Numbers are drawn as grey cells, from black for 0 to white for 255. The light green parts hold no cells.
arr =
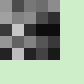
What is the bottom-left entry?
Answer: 35
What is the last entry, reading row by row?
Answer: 25
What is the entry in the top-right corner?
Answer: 140
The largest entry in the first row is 150
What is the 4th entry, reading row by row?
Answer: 109
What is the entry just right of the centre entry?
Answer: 13
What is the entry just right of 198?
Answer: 46

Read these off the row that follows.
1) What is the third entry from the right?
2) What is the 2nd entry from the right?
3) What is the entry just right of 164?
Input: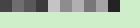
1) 119
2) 164
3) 35

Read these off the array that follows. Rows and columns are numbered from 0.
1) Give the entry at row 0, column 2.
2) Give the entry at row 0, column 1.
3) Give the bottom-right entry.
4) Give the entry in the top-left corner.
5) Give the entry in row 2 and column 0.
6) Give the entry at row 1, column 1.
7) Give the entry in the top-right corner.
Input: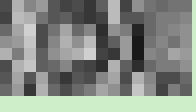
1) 134
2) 177
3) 95
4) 76
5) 105
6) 187
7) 115
